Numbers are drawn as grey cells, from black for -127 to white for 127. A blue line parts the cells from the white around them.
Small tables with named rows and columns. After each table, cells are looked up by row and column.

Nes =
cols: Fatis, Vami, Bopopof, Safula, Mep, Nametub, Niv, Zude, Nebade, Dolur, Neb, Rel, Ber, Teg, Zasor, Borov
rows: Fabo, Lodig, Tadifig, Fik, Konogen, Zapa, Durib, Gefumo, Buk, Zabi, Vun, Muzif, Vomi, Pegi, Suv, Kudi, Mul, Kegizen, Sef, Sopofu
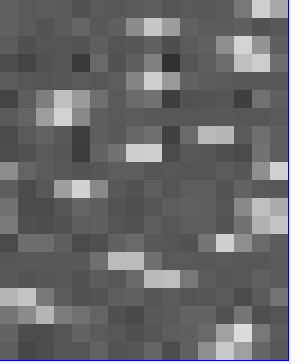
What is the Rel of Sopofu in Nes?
14
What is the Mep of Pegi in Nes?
-52
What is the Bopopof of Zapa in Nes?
-1
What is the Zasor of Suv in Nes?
-39
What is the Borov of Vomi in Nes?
67
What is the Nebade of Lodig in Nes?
70
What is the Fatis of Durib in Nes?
-37
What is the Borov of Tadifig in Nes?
-32
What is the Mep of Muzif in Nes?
-26
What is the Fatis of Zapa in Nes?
-59
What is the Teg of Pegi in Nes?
14
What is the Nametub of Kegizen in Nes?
-27
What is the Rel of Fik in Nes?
-34
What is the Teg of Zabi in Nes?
-41
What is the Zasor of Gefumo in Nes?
-17
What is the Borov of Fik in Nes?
-18
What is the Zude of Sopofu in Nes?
-42

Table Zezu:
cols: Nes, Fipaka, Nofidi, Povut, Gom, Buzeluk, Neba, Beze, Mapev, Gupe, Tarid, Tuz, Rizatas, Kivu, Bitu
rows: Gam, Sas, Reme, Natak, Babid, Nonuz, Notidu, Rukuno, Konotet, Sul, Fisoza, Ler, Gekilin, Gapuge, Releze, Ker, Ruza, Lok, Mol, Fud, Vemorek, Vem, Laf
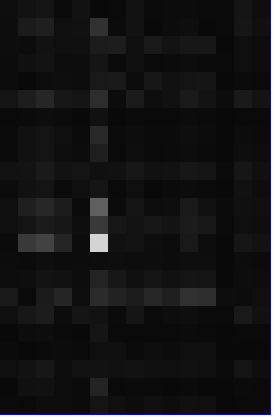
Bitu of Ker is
-115
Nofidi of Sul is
-101
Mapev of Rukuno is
-116
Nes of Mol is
-118
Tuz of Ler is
-110
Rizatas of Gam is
-117
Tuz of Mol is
-117
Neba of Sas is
-116
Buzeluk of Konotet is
-97
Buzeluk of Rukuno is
-86
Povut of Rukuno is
-112

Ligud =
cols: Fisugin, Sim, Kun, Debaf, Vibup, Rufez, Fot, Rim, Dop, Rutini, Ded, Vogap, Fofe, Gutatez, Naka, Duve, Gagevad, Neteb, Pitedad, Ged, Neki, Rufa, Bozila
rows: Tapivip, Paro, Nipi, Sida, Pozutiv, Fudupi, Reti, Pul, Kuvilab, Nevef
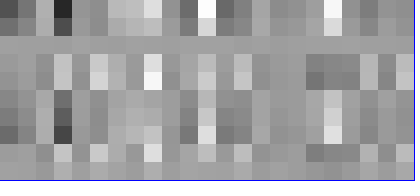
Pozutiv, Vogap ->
75
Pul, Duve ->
18
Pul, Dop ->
66
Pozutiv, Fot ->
50
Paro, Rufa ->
28
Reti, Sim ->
12
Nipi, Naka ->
32
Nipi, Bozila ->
30
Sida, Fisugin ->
26
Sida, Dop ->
94
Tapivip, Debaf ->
-88
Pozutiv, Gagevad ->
27
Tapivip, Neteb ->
30
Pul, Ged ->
27

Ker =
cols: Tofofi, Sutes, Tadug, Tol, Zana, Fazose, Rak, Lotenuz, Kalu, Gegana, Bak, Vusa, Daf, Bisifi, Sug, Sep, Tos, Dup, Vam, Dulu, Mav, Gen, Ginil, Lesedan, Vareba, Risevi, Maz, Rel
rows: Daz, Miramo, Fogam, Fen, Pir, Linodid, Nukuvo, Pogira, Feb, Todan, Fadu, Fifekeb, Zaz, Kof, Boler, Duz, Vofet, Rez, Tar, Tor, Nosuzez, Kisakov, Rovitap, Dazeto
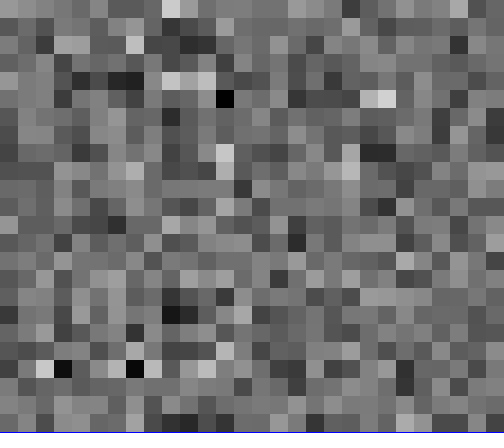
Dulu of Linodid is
-58
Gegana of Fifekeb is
-42
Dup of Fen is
-26
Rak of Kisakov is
-24
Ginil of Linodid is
-28
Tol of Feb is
-27
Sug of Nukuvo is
6
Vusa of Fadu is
-4
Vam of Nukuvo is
-26
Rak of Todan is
19
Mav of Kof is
15
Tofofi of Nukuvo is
-41
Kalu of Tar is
10
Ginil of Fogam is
6
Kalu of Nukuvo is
-24
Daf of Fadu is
-4
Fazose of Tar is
-7
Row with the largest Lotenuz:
Fogam

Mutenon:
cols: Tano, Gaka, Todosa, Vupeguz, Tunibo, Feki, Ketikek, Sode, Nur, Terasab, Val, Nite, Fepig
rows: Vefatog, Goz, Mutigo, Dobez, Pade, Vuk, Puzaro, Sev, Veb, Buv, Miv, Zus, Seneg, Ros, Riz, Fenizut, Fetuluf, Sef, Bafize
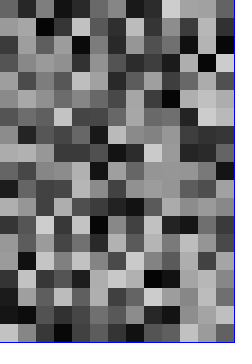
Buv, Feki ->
-108
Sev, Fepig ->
-73
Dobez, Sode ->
-83
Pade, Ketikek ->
-86
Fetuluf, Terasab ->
29
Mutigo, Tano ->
-68
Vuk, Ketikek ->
-55
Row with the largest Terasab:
Vefatog

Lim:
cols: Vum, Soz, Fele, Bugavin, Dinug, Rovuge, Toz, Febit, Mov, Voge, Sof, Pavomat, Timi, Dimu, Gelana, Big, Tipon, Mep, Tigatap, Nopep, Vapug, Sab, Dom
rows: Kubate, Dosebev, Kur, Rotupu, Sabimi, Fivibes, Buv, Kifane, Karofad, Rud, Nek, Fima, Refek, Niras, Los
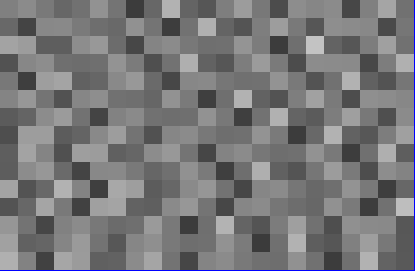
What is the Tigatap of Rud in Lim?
28
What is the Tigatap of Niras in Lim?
-41
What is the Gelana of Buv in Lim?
-13
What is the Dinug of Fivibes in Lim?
6
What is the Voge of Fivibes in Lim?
18
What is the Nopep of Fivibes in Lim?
-50
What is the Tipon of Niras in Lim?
50
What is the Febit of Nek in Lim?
30
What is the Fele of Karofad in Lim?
4
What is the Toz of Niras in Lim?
-40
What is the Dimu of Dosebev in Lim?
-43

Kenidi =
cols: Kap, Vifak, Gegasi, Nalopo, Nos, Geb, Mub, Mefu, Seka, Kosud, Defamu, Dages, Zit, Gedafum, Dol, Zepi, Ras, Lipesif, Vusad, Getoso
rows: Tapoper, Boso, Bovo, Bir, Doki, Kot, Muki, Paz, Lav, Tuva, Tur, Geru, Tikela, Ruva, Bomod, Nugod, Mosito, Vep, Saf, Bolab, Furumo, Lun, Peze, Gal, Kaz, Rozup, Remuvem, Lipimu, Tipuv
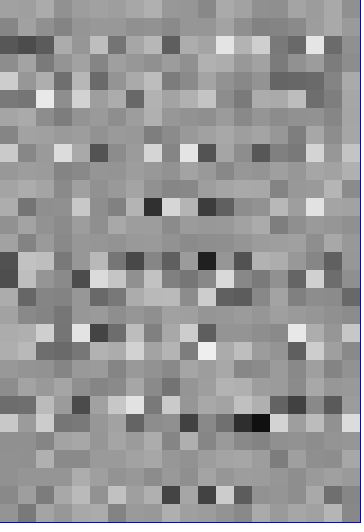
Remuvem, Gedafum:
29
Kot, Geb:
30
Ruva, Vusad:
40
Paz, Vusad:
13
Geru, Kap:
45
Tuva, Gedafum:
23
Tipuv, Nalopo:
23
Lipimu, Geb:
18
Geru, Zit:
-31
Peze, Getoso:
28
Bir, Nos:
34
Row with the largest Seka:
Lav

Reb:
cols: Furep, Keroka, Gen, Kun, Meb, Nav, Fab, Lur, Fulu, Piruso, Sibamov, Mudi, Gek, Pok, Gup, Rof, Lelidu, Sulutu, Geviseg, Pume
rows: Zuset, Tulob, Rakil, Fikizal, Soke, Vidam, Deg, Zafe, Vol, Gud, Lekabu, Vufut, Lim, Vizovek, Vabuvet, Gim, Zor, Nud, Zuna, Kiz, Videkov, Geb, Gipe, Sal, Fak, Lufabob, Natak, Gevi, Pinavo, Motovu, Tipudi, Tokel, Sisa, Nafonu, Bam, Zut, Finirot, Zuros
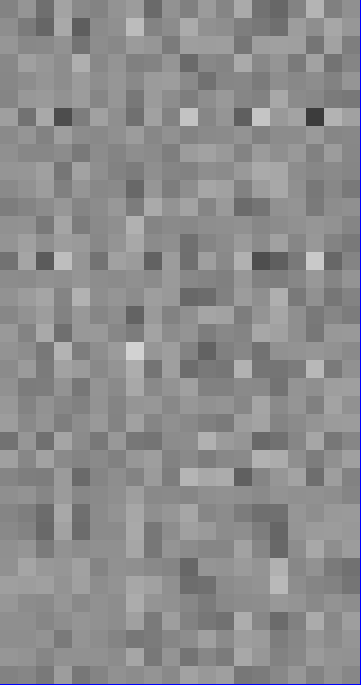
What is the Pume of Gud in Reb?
6
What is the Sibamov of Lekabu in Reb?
14
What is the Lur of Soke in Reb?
9
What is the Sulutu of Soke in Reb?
13
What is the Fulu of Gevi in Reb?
9
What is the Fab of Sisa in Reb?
19
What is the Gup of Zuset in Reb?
-13
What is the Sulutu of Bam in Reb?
43
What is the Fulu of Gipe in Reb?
23

